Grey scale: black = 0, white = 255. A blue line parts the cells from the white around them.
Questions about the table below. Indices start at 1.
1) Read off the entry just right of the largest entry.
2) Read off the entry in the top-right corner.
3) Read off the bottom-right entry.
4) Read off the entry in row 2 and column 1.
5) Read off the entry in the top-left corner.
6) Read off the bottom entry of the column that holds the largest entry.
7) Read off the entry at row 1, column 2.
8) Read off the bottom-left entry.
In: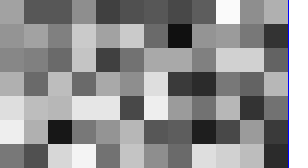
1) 142
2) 176
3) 43
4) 148
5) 162
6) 209
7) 87
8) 120

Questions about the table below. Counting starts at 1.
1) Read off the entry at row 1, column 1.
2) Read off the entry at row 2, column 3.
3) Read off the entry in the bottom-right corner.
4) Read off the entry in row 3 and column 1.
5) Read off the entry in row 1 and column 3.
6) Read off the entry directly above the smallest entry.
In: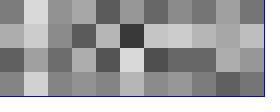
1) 124
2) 139
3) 117
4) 97
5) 146
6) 152

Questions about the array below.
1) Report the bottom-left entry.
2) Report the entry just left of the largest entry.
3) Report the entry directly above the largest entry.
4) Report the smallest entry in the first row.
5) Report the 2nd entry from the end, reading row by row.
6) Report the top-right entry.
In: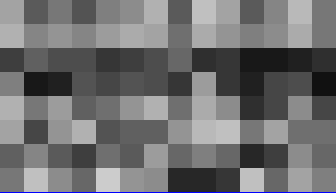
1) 119
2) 103
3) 111
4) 83
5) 163
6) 119

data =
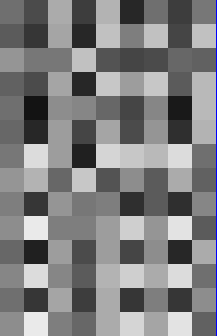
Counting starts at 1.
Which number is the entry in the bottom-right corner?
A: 97
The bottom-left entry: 141
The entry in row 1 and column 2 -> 75
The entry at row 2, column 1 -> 91
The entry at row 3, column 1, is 149
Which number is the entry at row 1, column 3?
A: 171
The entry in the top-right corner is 119
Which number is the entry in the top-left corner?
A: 111
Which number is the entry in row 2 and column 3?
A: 165
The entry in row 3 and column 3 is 119
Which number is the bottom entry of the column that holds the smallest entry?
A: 234
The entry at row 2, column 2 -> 54
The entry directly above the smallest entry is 75
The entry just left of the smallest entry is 111
